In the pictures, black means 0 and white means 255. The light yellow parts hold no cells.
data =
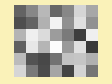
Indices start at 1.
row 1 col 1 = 99
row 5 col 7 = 176
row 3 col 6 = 61
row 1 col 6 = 213
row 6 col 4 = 165
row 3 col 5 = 122
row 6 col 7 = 117
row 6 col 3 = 75
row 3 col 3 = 219
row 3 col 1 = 180
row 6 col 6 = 211
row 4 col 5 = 154

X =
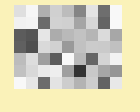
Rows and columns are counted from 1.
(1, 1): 223
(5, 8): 212
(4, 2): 79
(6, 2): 216
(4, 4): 209
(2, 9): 248
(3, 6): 194
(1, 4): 208
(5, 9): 242
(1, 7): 227
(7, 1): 248
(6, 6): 51
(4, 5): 153
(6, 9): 149
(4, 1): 96
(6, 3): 234
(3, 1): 92
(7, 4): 227
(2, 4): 210

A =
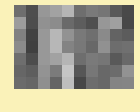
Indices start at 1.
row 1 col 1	110
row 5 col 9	89
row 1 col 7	122
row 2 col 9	160
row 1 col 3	151
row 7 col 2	102
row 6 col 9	108
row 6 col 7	119
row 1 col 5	181
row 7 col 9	132
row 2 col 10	72
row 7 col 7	109
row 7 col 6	71
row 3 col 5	146
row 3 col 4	183
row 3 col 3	152
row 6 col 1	102
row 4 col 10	112
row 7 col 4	100
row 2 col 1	156
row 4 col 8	145

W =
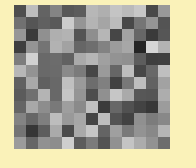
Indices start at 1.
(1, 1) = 78
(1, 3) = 99
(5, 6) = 170
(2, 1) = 113
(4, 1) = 63
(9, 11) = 67
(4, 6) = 102
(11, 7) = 198
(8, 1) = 91
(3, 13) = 86
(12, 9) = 145
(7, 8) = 128
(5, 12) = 62
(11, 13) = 181
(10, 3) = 127
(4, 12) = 214
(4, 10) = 167
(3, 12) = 58
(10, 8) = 190
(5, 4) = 108
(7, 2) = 169
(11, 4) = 170
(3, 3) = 144
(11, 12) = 136
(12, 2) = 102
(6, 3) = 105
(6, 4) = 107
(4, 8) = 130
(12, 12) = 146
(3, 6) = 84
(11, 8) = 100
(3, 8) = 182
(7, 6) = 154
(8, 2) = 112

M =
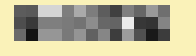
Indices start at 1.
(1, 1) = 92
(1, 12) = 153
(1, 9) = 64
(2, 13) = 132
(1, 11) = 102
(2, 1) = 78
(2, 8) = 103
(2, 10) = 235
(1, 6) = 170
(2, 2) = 57
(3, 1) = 106
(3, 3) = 150

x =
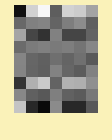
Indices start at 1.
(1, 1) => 17
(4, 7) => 135
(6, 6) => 92
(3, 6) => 69
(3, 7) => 99
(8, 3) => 88
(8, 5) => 97
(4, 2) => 123
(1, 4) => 94
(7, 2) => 176
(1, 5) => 210
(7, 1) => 51
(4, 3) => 128
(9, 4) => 139
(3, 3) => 50
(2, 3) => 132
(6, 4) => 130

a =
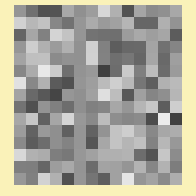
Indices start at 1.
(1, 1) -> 149
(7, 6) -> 149
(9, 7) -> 128
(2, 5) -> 114
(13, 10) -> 179
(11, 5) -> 96
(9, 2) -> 80
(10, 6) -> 152
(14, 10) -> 149
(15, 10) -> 229
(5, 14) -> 159
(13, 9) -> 176
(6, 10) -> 202
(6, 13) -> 108
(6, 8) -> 63
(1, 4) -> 84
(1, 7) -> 157
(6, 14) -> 155
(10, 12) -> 76
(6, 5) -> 111
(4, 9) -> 93
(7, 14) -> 186
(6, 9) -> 109
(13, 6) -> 151
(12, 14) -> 152
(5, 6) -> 145
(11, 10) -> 206
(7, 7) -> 158
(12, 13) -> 183
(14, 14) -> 125
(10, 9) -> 142
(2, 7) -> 171
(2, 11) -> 102
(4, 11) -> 105

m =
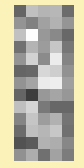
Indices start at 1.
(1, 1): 101
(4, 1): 113
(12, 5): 135
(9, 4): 103
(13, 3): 112
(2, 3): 161
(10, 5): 116
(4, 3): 156
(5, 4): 236
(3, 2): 253
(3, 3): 152
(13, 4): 162
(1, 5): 108
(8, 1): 101
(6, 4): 206

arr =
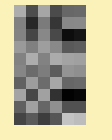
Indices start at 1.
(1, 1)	173
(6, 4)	92
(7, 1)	97
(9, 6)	81
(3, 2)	70
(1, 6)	105
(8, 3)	161
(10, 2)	90
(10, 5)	195
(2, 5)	136
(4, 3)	158
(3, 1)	131
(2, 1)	129
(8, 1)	164
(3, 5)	13
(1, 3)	166
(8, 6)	7
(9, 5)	81

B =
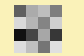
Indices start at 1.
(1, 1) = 96
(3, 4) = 55
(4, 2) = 191
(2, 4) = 208
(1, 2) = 171
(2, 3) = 132

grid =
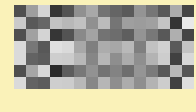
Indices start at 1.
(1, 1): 79
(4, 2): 119
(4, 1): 218
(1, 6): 144
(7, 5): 204
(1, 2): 158
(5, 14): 65
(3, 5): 83
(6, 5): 93
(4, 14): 90
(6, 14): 184
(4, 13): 209
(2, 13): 196
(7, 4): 206
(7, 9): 142
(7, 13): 205
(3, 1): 79
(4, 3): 88
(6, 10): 110
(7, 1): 218
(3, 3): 212
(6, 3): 216
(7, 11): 143
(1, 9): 101
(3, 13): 88
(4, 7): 127
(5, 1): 218
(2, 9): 117
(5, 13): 205
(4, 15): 195
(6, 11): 149
